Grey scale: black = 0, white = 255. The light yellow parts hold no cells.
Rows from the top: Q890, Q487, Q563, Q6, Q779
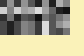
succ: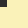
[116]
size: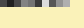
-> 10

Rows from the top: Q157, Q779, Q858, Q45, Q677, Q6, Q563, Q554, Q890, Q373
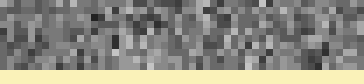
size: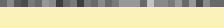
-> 32
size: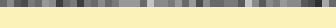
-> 48

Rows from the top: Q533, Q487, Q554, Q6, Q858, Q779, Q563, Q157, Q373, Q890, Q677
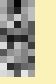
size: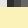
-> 4
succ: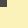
[103]
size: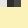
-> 3
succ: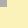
[103]

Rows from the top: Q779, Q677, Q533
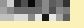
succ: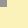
[205]
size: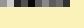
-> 10
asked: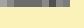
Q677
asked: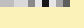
Q533
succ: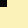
[93]

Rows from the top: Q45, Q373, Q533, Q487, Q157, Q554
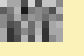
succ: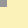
[138]
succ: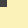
[167]

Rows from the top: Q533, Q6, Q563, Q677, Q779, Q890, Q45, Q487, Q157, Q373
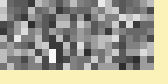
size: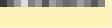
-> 15
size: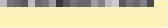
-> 22
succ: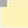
[157]
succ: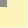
[157]
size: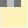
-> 3

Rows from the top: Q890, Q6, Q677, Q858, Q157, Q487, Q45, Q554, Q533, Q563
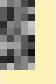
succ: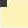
[134]
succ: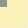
[59]
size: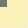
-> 1
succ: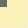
[134]

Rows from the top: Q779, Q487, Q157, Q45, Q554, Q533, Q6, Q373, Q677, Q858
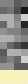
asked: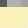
Q373
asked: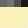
Q487
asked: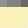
Q554
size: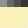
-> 4
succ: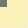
[79]
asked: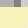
Q157

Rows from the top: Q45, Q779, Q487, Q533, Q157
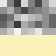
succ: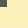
[115]
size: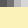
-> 4
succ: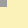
[214]

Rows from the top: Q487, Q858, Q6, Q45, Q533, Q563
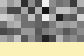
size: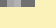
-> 5
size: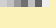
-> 7
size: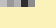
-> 5
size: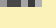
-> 6
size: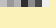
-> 7
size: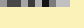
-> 10

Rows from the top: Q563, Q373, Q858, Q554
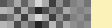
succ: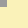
[214]
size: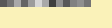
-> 13

